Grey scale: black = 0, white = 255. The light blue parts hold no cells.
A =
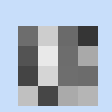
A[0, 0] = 109
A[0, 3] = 53
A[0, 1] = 205
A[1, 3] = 169

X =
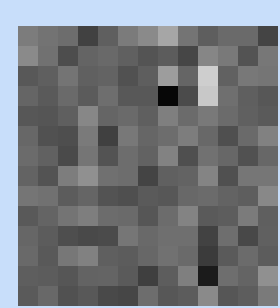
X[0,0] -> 124
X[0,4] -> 95
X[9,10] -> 93
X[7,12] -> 118
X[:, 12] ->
[68, 119, 117, 87, 90, 129, 103, 118, 136, 95, 96, 92, 144, 122]
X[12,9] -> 27
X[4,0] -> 87
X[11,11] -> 107
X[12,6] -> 63
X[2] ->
[88, 95, 116, 96, 99, 81, 94, 157, 101, 206, 97, 120, 117]
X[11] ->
[105, 89, 119, 129, 95, 92, 103, 113, 106, 59, 90, 107, 92]
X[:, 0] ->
[124, 138, 88, 101, 87, 103, 107, 99, 117, 89, 102, 105, 94, 90]
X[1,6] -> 84
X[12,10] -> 110
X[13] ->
[90, 104, 81, 88, 73, 70, 109, 87, 92, 138, 86, 93, 122]
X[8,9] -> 107
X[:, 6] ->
[138, 84, 94, 88, 95, 102, 98, 68, 90, 86, 105, 103, 63, 109]
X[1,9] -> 134
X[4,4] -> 101
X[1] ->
[138, 113, 77, 100, 105, 96, 84, 92, 70, 134, 121, 83, 119]
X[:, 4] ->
[95, 105, 99, 110, 101, 64, 83, 112, 83, 108, 75, 95, 100, 73]
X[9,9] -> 90
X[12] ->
[94, 92, 86, 99, 100, 90, 63, 93, 127, 27, 110, 100, 144]
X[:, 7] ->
[166, 92, 157, 7, 127, 109, 130, 96, 87, 108, 111, 113, 93, 87]
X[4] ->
[87, 85, 95, 135, 101, 106, 95, 127, 107, 121, 107, 96, 90]
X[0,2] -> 109
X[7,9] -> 132
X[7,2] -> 125
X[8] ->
[117, 113, 92, 101, 83, 79, 90, 87, 104, 107, 99, 94, 136]

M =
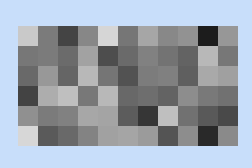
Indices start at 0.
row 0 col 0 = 201
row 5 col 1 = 90
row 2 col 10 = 160
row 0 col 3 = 135
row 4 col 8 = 113
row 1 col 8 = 99
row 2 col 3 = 184
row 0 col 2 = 68
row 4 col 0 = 144
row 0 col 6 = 166
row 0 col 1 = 123
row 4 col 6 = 54
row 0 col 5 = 118
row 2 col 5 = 82
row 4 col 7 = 191
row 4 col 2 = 129
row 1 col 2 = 107
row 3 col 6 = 110
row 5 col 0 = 215

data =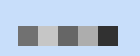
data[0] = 113
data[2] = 102
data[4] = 49

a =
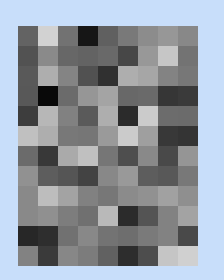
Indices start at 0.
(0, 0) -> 99
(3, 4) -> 164
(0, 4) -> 96
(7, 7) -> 88
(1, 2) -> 103
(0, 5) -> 121
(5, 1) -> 174
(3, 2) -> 107
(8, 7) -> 161
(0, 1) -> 210
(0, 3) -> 22
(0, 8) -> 136
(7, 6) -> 93
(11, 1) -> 58
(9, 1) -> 144
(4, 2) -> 129
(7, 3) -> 67
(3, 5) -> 104
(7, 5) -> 153
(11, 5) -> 45
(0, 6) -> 140
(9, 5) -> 43
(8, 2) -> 163
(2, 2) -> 132
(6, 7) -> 73
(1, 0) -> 82
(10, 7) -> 130
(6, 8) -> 149
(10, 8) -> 73
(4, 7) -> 108

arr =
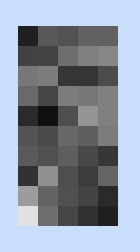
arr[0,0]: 32
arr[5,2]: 103
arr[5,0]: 84
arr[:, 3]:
[97, 127, 53, 118, 148, 94, 72, 60, 68, 49]
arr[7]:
[50, 143, 78, 60, 101]
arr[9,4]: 32
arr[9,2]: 70
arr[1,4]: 135
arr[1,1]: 67
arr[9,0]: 225
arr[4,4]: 128
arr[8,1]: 99

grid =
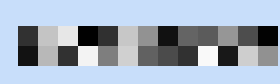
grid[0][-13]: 49
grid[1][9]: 249
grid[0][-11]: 231
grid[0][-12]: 196
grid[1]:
[18, 184, 49, 243, 126, 208, 97, 75, 49, 249, 24, 206, 145]
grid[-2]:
[49, 196, 231, 1, 48, 199, 146, 17, 100, 91, 150, 77, 2]

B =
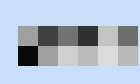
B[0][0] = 160
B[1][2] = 207
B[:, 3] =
[49, 187]

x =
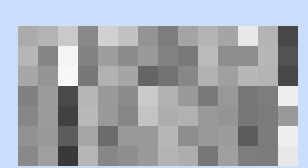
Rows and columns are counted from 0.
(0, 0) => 171
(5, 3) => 166
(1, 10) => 141
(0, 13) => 72
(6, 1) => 159
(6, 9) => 119
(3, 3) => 181
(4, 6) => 195
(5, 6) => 153
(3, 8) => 153
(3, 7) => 177
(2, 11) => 183
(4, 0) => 135
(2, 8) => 135
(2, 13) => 71
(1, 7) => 130
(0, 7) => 125
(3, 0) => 129
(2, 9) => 178
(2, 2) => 247
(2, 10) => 159
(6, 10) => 159
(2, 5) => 165
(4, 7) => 174
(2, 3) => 120
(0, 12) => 180
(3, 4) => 153

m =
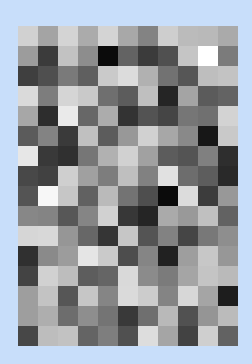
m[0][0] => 209
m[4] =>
[167, 45, 234, 103, 172, 51, 83, 69, 118, 112, 211]
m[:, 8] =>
[187, 197, 86, 164, 118, 137, 84, 109, 220, 153, 69, 158, 165, 215, 81, 66]
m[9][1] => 132
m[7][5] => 191
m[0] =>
[209, 164, 212, 171, 212, 168, 131, 206, 187, 185, 170]
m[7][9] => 93
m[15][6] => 221
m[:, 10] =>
[170, 123, 195, 99, 211, 201, 46, 41, 152, 98, 142, 151, 186, 29, 187, 98]
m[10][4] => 53
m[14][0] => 158
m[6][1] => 57
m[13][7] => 132
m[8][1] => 247
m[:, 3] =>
[171, 141, 95, 201, 103, 192, 118, 160, 97, 133, 103, 229, 93, 198, 142, 100]
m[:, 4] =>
[212, 11, 202, 111, 172, 92, 177, 125, 186, 209, 53, 202, 101, 133, 116, 126]
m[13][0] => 158
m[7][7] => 225
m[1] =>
[156, 59, 194, 141, 11, 99, 59, 80, 197, 255, 123]
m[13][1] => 195
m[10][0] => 214
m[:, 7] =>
[206, 80, 114, 37, 69, 167, 92, 225, 11, 170, 130, 33, 123, 132, 185, 165]
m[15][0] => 71
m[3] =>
[218, 125, 213, 201, 111, 92, 191, 37, 164, 91, 99]

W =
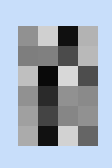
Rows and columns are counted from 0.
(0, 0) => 145
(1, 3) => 185
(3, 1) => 42
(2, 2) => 216
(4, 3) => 145
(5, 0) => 171
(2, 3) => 77
